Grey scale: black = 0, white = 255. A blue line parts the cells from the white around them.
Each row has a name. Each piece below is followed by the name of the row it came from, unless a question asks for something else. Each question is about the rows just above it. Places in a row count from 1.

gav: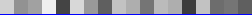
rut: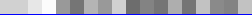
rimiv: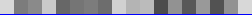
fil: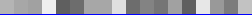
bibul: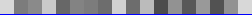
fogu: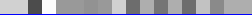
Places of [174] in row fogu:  11 13 17 18
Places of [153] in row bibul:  15
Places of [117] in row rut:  6 12 14
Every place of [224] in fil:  9

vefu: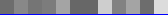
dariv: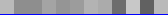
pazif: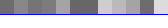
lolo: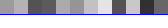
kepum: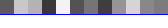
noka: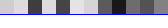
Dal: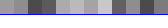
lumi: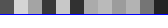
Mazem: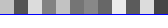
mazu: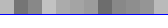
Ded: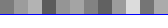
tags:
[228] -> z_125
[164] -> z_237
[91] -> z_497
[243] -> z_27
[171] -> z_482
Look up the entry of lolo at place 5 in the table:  z_482
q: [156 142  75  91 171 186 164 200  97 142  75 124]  Dal

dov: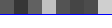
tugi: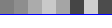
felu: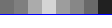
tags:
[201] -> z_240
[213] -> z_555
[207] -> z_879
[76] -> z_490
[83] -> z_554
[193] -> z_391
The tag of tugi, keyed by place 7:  z_879
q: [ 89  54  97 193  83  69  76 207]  dov
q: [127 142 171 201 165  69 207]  tugi
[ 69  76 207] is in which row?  dov

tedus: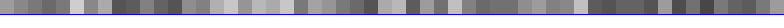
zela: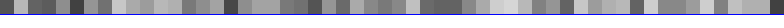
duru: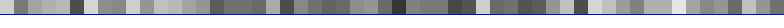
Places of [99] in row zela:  3 32 33 41 46
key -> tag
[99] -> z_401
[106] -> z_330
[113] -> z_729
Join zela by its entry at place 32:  z_401

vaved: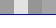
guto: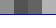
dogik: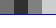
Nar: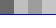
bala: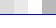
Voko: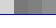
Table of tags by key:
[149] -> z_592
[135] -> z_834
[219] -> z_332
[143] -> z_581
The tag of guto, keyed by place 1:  z_581
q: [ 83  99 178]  guto
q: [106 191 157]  Nar
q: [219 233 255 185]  bala

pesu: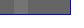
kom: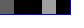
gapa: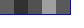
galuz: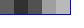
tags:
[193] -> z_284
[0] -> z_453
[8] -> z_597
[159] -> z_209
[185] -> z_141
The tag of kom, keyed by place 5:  z_453
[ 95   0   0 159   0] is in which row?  kom
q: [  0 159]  kom
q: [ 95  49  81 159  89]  gapa
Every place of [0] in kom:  2 3 5
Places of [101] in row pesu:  1 3 4 5

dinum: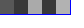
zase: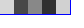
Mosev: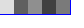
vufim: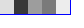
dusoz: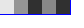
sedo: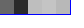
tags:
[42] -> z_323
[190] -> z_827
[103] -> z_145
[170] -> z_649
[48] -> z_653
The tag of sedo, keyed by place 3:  z_827
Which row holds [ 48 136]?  dusoz
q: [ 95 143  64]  Mosev
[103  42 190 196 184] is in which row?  sedo
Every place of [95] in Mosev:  2
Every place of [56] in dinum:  2 4
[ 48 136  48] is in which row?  dusoz

